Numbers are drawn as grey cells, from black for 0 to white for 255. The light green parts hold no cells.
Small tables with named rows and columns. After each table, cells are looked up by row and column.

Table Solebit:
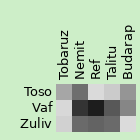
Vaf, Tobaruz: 216
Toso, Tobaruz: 166
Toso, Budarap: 149
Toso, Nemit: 110
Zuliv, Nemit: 106
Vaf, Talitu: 88
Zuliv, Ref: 99
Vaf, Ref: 29
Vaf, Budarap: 134
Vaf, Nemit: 52
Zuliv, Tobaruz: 209
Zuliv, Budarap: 219
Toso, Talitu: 203
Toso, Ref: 218
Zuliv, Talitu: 106

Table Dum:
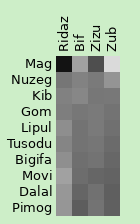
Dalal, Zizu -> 113
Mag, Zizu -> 78
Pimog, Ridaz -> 150
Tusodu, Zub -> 107
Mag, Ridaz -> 19
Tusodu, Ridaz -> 133
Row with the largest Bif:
Mag

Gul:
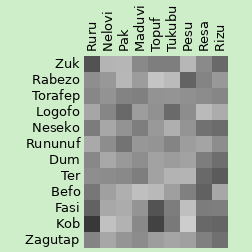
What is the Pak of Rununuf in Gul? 115
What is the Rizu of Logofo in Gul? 172
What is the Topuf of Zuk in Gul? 126
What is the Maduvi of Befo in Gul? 191
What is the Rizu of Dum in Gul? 110
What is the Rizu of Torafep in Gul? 134
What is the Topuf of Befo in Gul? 185

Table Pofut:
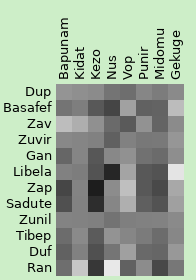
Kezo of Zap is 29
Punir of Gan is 113
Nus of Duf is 117
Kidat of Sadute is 130
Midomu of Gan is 107
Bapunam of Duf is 97
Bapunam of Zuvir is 136
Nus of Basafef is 69
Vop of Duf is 160
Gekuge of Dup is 138
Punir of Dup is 134
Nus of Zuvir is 96
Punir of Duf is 105
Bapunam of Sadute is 80
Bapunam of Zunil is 131
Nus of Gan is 136
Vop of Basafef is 161

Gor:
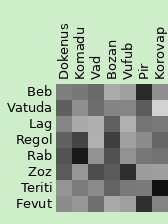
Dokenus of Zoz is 90
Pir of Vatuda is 93
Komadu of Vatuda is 143
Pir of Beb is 42
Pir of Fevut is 48
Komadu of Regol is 68
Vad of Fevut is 112
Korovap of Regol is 102
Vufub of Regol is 160
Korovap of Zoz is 158

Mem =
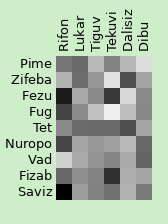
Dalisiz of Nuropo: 185
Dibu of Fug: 136
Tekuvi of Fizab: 48
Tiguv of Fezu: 138
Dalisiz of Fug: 190
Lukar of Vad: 170
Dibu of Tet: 166
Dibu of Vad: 101
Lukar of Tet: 107
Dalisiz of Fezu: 215
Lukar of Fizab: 143
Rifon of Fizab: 103
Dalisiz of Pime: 183
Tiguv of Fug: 193
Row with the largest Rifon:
Vad

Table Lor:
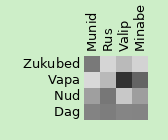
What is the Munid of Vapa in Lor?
216
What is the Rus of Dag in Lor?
125
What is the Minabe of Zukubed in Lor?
211
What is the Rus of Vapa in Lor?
185
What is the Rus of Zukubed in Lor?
213
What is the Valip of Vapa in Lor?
50
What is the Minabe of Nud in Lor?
158
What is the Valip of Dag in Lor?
133
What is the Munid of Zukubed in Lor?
121
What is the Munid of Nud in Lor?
159
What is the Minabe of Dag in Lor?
132
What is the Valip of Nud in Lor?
200
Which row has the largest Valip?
Nud

